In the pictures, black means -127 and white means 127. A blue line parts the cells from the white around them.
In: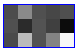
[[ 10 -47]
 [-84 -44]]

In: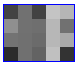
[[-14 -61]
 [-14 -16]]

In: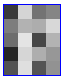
[[ 85 -12]
 [ 50  45]]

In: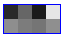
[[ -25 -101]
 [  -3  -10]]

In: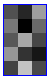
[[ -89   30]
 [-126  -22]]

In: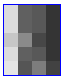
[[-31 -39]
 [-31 -39]]

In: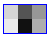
[[ -43   23]
 [-110   46]]

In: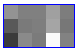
[[ 0  0]
 [-5 -1]]

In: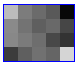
[[ -3 -20]
 [-12 -32]]
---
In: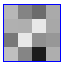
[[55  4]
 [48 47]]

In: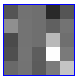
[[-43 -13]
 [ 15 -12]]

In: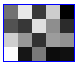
[[-13 105]
 [-45 -72]]

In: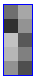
[[-16  39]
 [-79  19]]

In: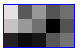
[[ 99 -38]
 [ 68  25]]

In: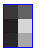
[[-71 -29]
 [-94  86]]

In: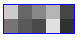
[[ 75 -24]
 [-10 -38]]
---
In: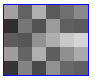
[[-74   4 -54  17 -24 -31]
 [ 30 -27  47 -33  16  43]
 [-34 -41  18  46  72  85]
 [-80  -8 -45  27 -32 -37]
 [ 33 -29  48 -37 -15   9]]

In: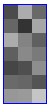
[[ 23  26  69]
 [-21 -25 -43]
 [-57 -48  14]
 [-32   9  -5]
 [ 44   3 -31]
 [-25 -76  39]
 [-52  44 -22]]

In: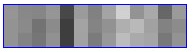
[[ 19   3  -9  17 -65  34  -4  24  60  42  37  -7  19]
 [ 19  10 -12  11 -65  35   4  18  47  57  33   2  12]
 [ 21   8   6  22 -55  27   1  36  81  19  41 -24  26]]

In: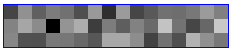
[[   7  -46  -47   -6   -8  -22  -40   40   40   13  -61  -13  -48   50
    16   -7]
 [   3   38   11 -127   20   45  -66   -2  -33    2  -21   67  -12  -57
   -24   72]
 [ -58   17  -31   -3  -14  -48   25  -80   27  -57  -38  -14  -17   -7
    27    0]]

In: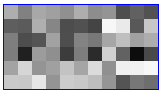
[[  73   72  102   20   76   72   61   21  -43   -8  -17]
 [  35   86   20   32   67   37   91   16  112  113  119]
 [  -2  -95   28   15  -67   -2  -84   80  -29 -114  -54]
 [  -1  -50  -43   34  -49    3   -7   38   63   33   45]
 [ -33  -36   47    6  -50  -46  -59  119  106  -39   71]
 [  46    1   40   32   16   46   13   20  -49  -30  -45]]

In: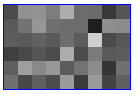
[[-15 -55 -31 -50  26 -68  26 -60 -32]
 [-33  30   9  24 -35 -12  12 -74 -15]
 [-64 -54 -41 -52  44 -51  -4 -37 -34]
 [-34 -38 -29 -38 -17 -35  79 -52 -40]
 [-37 -13  22 -15 -18 -19 -97  14  11]
 [-52  16  18  -1  45 -19 -20 -71 -41]]

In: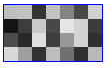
[[  88   31  -77   61  -15  -80   57]
 [ -52  -87   95  -65   24   82  -79]
 [-106  -66   73  -55  101   84  -67]
 [  62   65  -75   66    4  -54   81]]
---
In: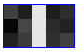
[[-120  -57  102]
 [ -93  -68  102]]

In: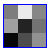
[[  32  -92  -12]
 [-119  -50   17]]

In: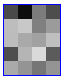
[[61 72  0]
 [60 41 33]]

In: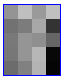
[[-13  -3  40]
 [ -6  21  15]]

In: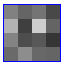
[[ 50 -64  78]
 [  3 -50 -39]]

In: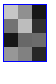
[[ -12   61  -79]
 [-104  -23  -19]]

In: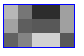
[[ 34 -33 -39]
 [-29   4  81]]

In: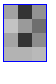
[[ 67  26 -17]
 [ 36 -75  12]]

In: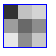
[[ 29 -22  13]
 [103  13  71]]
